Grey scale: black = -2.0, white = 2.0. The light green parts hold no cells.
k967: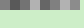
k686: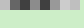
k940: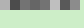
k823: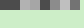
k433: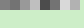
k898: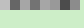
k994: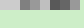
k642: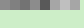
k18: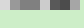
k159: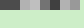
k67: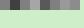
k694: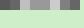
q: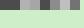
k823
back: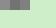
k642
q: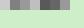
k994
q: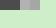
k823
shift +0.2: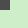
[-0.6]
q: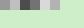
k433
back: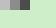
k823

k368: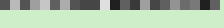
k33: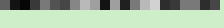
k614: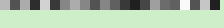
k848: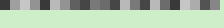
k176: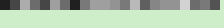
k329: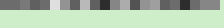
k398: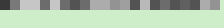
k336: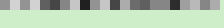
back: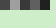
k368
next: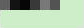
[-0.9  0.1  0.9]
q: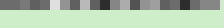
k329

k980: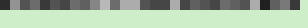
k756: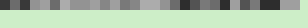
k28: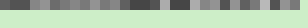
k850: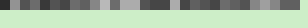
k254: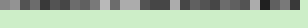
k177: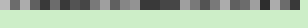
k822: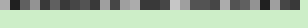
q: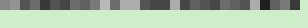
k254
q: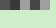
k822
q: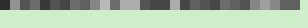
k850
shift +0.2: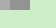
[0.9 0.5 0.5]

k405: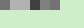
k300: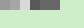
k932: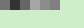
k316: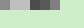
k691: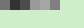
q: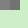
k405
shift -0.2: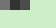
[-0.4 -1.4 -1.0]
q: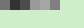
k691

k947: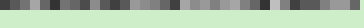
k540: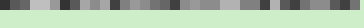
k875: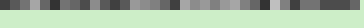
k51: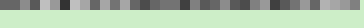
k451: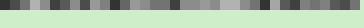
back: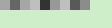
k51
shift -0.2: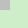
[0.8]
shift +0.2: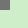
[0.0]
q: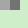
k51
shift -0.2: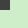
[-1.2]

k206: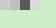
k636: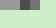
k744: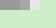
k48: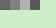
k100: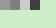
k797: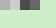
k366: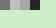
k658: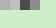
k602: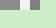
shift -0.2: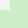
[1.6]
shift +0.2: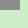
[0.4 0.4]
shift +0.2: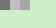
[0.0 1.2 0.8]
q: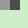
k636
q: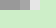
k744
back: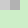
k797
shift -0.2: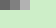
[-0.6 -0.2  0.6]

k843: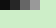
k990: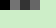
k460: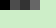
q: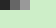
k843
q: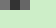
k990

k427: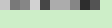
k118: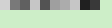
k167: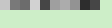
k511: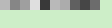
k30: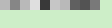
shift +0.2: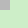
[1.1]
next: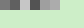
[ 1.1 -1.5 -1.1]

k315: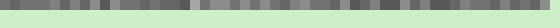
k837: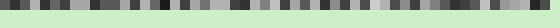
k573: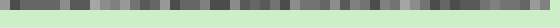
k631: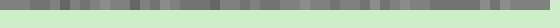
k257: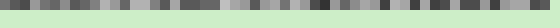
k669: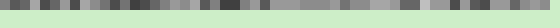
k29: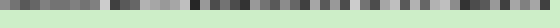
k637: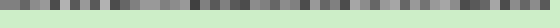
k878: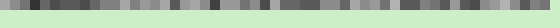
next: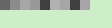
[-1.0 -0.8  0.6]
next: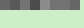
[ 0.2 -0.6  0.0]
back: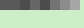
k573
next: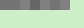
[0.2 0.0 0.0]
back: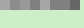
k878

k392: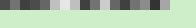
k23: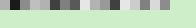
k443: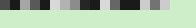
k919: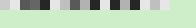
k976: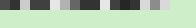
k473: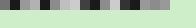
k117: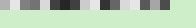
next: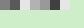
[1.2 0.0 1.4]
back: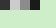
k473
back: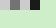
k443
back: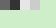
k117
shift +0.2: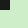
[-1.4]
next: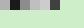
[-1.6  0.2  1.2]

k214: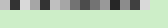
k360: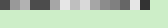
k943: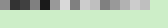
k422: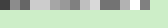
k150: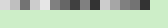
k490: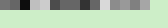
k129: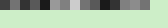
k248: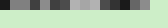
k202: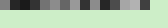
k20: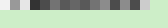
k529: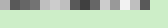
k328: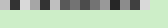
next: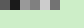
[-0.6 -1.6 -1.2]
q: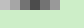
k214
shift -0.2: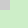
[1.0]

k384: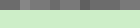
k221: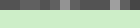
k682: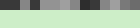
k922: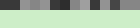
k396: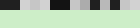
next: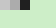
[ 0.9 -1.5  1.1]
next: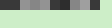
[ 0.3 -0.9  0.1]

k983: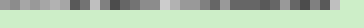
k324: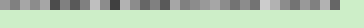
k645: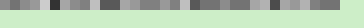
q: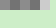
k324
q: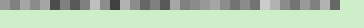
k324

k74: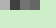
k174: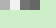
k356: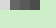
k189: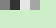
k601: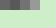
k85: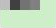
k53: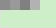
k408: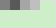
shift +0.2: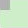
[1.0]
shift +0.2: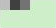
[ 1.2 -0.8  0.0]
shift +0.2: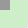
[0.6]
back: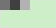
k74
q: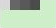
k356
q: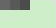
k356
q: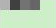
k74

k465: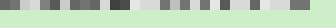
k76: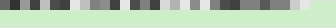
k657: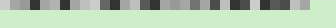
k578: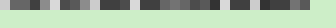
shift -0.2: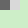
[-0.6  1.2]
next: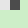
[ 0.0 -1.0  1.4]
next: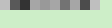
[-1.2 -0.8  1.2]
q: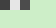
k76
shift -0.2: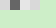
[ 1.2 -0.6  1.4  1.2]
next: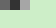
[ 1.0 -0.6 -1.2]

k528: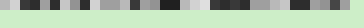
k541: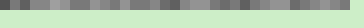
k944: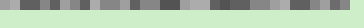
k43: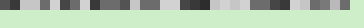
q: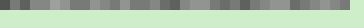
k541
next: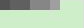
[ 0.7 -0.5 -0.5]

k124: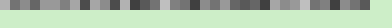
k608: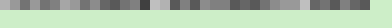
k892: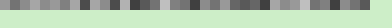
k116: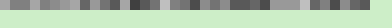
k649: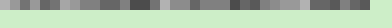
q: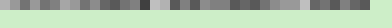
k608
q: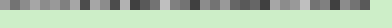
k892
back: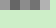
k124
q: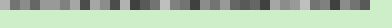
k124
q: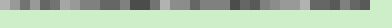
k649

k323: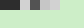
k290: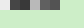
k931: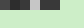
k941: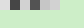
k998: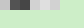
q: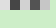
k941
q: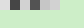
k941
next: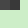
[ 0.9 -0.5 -0.7]
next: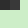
[ 1.1 -1.1 -1.1]
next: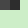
[-1.1  1.1 -1.1]
